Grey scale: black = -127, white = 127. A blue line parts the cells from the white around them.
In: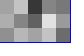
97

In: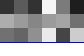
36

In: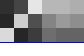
26

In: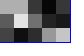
-92

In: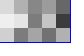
69

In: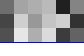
79

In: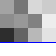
1

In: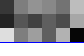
-51

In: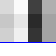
-85
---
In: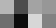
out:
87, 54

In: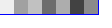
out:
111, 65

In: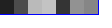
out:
67, 58

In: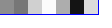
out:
123, 91

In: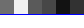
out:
113, -17

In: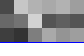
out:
82, 70

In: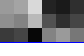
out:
89, 57
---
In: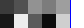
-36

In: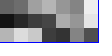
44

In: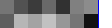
23

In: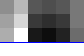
-81

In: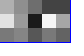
-101

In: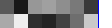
-61
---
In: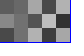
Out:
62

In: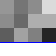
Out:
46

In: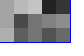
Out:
1

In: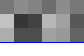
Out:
33

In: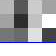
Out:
65

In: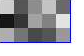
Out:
1

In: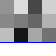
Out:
-25

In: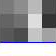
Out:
93
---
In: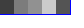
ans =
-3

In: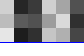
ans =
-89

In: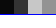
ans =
-76

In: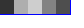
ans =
46

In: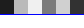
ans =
58

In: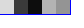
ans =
-69

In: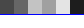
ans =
-25

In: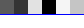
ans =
-75

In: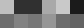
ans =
-79

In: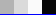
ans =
90
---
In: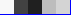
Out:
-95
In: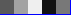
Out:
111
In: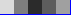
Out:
-84
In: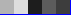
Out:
-98
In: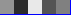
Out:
105
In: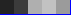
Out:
47
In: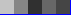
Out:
-79
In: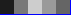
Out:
77
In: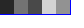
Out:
-54
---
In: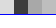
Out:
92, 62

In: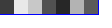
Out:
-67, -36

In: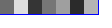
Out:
-19, 52

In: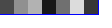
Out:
-54, -72

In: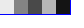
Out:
107, -107

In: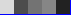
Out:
90, -93

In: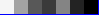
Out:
117, -127

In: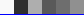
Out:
121, 16

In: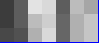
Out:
-67, 69

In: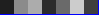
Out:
-96, -64
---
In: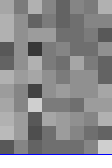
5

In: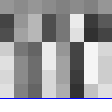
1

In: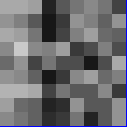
-10

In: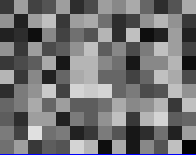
30

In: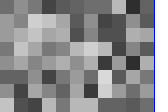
-47
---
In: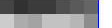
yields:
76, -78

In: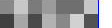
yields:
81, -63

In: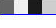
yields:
111, -100

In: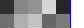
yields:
86, -90

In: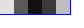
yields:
97, -110

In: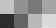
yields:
89, -82

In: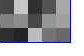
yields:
71, -91

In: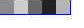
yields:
76, -93

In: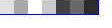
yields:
127, -83

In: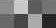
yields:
72, -90
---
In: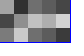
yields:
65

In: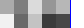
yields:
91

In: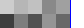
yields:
65

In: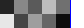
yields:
-37

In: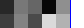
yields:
-25

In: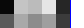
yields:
59
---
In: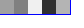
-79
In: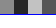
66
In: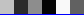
121
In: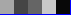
73
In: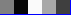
40
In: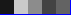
-60
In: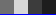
-67
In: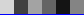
-107
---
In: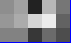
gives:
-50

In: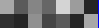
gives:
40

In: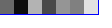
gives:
98

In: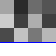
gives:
55

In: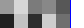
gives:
-16

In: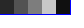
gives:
-111
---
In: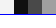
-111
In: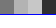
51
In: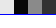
-120
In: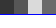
-41
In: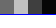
65
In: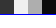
112
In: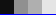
16
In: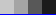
37
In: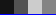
-45
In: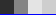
4
